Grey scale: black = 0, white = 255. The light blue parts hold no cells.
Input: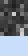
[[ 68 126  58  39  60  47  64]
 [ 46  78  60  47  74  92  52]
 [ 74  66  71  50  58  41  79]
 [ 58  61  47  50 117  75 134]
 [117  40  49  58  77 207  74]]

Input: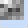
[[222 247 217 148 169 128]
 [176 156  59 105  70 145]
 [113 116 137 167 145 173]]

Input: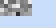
[[108 227 113 105 172 130 139 229]
 [218 159 117 136 135 150 126 168]]

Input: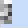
[[190 253 247]
 [173 198 140]
 [126  91 168]]

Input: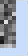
[[ 89 126  76  92]
 [143  82  89 112]
 [123  85 141  67]
 [130  85 102 142]
 [180  87  94  82]
 [ 23  96 123  89]]

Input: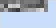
[[106 101 122 113 141 110 123 121 123 112  79 144]
 [119 169  95  77  57 135 149 167 160 194 218 133]]

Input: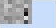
[[171 183 133 159 184 169 142 154]
 [165 184 149 163 186 173  81 160]
 [171 131 138 156 143 154 224 160]]

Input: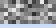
[[150 163 107  61 186  99  74 171  67 103 234  66 136 140]
 [ 99  99 199 231 157  79 113 141 147 136 144 160  98  94]
 [172 100 141 141  90 134 156 202 165 176 140 185  77 146]]
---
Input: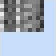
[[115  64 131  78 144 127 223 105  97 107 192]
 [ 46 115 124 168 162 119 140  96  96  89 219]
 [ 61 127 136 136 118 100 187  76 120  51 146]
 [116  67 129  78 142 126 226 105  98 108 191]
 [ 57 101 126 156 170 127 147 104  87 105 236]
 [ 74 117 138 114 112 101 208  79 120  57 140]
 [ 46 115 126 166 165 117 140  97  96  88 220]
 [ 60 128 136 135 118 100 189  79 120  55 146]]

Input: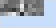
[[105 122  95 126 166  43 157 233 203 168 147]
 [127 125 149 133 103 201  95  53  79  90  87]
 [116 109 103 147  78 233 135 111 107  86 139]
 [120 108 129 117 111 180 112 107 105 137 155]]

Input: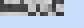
[[ 59  52 176 201  81  62 199  62  67 197 200 206 205 209 202 195]
 [205 191  70 139 169 190  59 198 194  64  67  72  70  68  76  70]
 [185 208  55 132 179 193  78 193 196  72  67  73  76  56  69  69]
 [ 65  90  58 214 204 189 193 176 201 202  94 199 203 186 200  64]]

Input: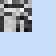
[[ 44  16 190  23 181 212 208  51]
 [ 60  74 179  65 190 197 196  56]
 [ 34  58 204 118 194 206 189  57]
 [222  62  22  72 168 195 201  48]
 [ 74 179 124 208 173  63  63 167]
 [ 67  61 249 182 220 225 221 131]
 [186 210  41  52  43  57  28 205]
 [179  74 167 106  93 232 176  93]]

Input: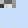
[[144 223 209  57]
 [157  97 104 186]]

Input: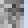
[[189 160 106 200 184 172]
 [187 157 129 129 187 142]
 [170 129 166 117 159 154]
 [119 138  94 135 165 175]
 [ 70  95 111  88 124 189]
 [157 118  63 190 190 143]
 [ 91 110 124 130 131 205]]
